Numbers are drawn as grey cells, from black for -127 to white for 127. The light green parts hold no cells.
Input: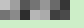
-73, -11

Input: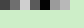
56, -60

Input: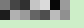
27, -99

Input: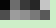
69, -50

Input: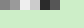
-41, 3

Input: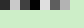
51, -84

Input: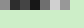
24, 13
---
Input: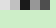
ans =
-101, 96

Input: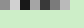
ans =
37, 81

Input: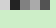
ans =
1, 82

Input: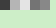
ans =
100, 100

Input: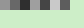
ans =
31, 73

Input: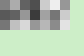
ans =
-68, 110

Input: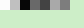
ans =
-22, 124

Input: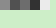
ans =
-18, 107

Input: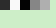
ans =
-124, 121

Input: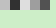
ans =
94, 94
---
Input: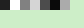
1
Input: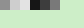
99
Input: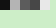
-35
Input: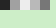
109
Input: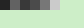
-70
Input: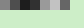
-98
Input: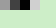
-125
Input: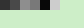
14
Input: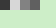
2
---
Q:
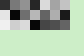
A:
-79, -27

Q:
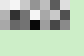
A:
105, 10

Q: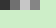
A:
-76, 5

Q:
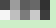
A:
-56, -67

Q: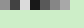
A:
17, 40

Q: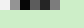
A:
114, -3
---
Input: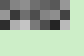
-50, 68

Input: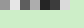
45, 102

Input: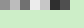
108, 108

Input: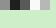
-38, 121

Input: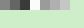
123, 123

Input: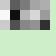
55, 120

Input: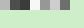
119, 119
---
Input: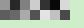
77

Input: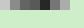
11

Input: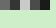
-52

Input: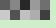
45

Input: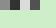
-46

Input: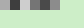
12

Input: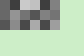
42
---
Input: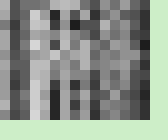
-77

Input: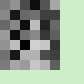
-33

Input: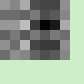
6

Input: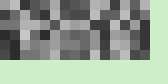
-42

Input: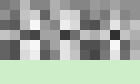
58

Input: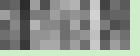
-4

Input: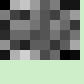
-117

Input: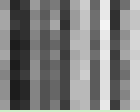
77

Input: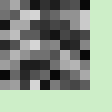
-35
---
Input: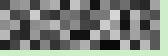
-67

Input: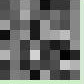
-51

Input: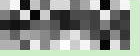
76

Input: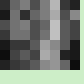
-81

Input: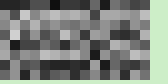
-90
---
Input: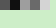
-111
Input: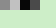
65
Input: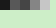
-39
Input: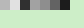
97
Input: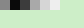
-117
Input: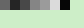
-90
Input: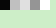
64
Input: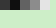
-112
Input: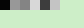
24
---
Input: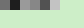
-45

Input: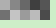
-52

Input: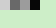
-22

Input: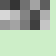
-64

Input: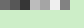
-40

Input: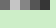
-42

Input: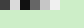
-65
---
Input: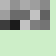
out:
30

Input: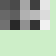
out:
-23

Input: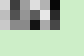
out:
62

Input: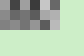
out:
10

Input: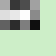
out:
94

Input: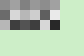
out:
-20
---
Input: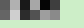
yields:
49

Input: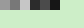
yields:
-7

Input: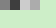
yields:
-65

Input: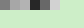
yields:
39

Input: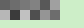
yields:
-18

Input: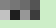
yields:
-9

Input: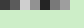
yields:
-36
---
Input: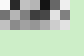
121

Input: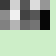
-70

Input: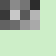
-48

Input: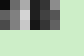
-115

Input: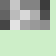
-18

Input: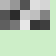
54

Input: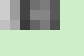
76
